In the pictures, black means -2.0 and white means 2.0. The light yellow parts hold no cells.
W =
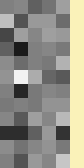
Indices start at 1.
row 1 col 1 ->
0.0
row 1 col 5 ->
0.5
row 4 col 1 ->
-0.5
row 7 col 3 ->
-0.1
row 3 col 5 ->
0.4
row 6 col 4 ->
-0.4
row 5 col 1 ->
0.2
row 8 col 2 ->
0.0
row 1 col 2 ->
0.1
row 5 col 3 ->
0.0
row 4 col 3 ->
0.0
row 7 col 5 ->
0.0
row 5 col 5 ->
0.8
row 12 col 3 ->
0.4
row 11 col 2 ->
-0.2
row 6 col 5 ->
-0.6
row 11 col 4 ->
0.3
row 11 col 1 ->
0.2

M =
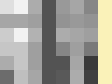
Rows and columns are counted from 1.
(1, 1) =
1.5
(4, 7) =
-0.1
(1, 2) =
1.8
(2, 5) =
0.3
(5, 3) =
0.5
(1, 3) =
0.7
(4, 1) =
1.1
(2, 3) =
0.5
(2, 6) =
0.4
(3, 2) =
1.8
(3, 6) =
0.6
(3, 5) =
0.7
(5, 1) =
0.7

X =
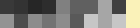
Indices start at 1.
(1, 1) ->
-1.1
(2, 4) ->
-0.2
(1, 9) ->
-1.0
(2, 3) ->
0.2
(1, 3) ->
-1.4

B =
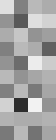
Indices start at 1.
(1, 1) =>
1.5
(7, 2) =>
0.9
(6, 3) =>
0.6
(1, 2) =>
0.0
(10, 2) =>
0.9
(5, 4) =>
1.2
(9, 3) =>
0.7
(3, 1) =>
0.7
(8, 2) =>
-1.3
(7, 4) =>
0.6
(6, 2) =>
0.3
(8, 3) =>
1.8
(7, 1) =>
0.0

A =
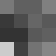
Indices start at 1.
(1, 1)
-0.1
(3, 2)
-1.2
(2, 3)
-0.4
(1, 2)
-0.5
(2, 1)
-1.1

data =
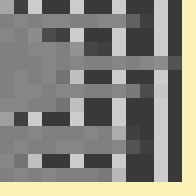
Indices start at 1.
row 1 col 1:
0.6
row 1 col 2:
-1.0
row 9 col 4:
-1.1
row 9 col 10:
-1.1
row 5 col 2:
0.0
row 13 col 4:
0.1
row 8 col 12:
1.2
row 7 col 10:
-0.1
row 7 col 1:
0.0
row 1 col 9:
1.2
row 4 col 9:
1.2
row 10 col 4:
0.0
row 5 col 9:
0.1
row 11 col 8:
0.0
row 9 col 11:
-1.1
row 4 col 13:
-1.1
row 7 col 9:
0.1
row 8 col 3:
0.0
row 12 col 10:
-1.1
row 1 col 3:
1.2
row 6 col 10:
-1.1
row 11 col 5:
0.1
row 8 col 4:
0.0
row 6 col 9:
1.2
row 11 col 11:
-1.0
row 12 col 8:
-1.1
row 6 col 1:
0.0
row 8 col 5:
-0.2
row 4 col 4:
0.1
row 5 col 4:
0.1
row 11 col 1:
0.0
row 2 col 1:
0.0
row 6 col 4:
0.1
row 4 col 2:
0.0
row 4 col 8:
-1.0
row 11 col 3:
0.0

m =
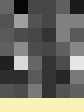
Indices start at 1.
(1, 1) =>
-0.4
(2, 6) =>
0.0
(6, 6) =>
-0.1
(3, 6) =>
-0.6
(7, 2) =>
-0.8
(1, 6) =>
-1.6
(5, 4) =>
-1.2
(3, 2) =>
-0.8
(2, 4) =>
-0.9
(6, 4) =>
-1.2
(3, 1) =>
-0.6
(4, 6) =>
0.1
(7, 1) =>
-0.7

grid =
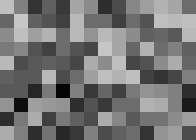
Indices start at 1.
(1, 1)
1.0
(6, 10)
1.0
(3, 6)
0.9
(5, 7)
0.7
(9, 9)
0.1
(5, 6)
-0.9
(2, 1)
-0.4
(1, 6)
0.6
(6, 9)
0.8
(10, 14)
-0.8
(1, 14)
-0.3
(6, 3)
-0.6
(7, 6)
0.0
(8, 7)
-0.7
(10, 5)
-1.4
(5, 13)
0.7
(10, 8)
-0.8
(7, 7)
-1.1
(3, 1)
0.2
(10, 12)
0.3
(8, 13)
0.0
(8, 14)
-1.6
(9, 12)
-0.2
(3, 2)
1.0
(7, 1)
-0.6
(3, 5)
-0.3
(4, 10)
-0.4
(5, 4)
-0.5
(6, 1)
-0.5
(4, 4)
-1.0
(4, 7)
-0.9
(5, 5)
-0.6
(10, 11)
-1.2
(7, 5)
-1.9
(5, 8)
0.2

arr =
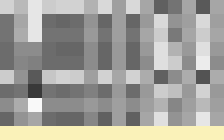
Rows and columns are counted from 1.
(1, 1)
1.3
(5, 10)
-0.4
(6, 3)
-0.6
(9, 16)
0.6
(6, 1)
1.2
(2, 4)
-0.3
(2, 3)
1.6
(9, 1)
-0.4
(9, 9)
0.5
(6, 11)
0.7
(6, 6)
1.2
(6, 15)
-0.7
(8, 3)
1.9
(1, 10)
1.4
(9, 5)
-0.4
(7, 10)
-0.3
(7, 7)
0.0
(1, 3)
1.6
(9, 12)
1.5
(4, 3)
0.2
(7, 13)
1.0
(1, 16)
0.6
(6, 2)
0.3
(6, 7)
0.5
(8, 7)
0.4
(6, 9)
0.6
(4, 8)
-0.4
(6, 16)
0.7
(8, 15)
0.9
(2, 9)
0.5
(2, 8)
-0.4
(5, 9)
0.4
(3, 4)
-0.2
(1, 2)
0.9
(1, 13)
-0.2
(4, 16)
0.4
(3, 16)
0.6

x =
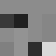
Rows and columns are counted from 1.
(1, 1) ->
0.2
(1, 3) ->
0.2
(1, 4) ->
0.2
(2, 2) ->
-1.5
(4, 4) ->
1.4

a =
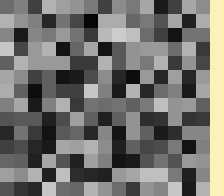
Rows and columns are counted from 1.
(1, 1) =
-0.3
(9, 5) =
-0.8
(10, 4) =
-1.7
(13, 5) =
1.0
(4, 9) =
-0.6
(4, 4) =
0.8
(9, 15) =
-1.1
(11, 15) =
0.0
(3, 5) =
0.4
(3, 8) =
0.9
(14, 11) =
0.3
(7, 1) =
0.7
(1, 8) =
-1.0
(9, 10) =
0.3
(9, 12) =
-1.2
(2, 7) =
-1.9
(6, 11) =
0.4
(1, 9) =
0.2
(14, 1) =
-0.7
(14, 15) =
0.8
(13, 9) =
0.4
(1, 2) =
0.0
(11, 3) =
-1.4
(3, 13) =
-1.7
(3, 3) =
0.1
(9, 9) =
-0.5
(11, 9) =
-1.5
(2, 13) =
0.6
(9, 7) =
-0.5
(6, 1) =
0.6
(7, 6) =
-1.0
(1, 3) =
-1.0
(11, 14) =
-1.7
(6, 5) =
-1.7
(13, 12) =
1.0
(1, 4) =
0.8
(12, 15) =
0.3
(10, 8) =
0.1
